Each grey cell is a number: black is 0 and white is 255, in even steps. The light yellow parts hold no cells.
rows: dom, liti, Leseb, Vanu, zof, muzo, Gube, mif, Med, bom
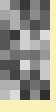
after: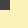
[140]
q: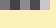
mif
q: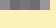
muzo
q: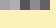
liti
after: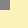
[76]

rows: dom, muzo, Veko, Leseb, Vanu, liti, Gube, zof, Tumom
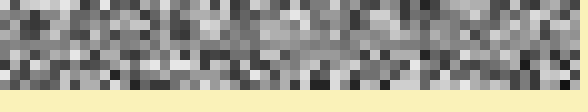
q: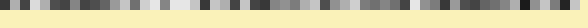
Gube
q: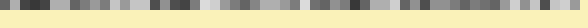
Veko
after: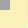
[175]
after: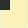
[133]
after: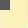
[207]
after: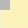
[175]

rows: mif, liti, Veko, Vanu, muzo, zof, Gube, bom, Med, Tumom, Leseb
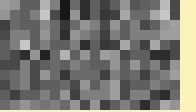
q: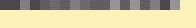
Gube
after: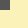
[95]
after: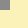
[106]
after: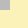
[73]
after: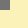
[127]
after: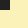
[106]

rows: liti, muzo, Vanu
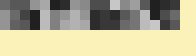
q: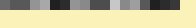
liti
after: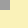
[88]
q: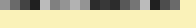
muzo
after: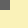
[88]
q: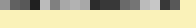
Vanu
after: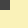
[32]

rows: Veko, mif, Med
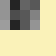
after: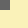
[88]
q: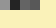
Veko
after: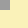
[36]

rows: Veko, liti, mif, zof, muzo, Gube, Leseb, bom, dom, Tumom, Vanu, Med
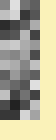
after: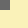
[85]
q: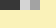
Med
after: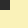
[66]
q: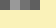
bom
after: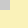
[172]

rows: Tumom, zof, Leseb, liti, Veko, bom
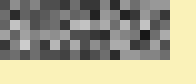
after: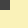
[110]
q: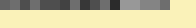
bom
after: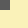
[110]
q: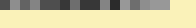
Tumom
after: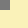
[23]
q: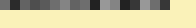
zof

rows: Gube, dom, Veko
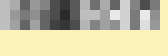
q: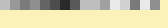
dom
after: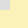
[152]
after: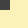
[54]
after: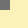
[171]

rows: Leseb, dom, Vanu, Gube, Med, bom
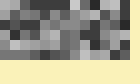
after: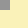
[160]
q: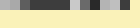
Leseb
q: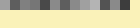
dom
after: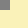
[118]
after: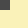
[138]

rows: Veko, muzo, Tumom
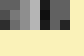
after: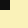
[97]
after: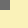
[142]
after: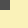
[120]

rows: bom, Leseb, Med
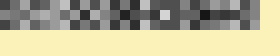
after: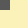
[79]
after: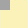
[79]
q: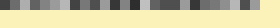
Med
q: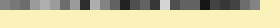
Leseb
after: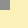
[183]

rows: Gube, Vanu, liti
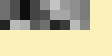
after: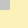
[154]
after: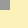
[143]

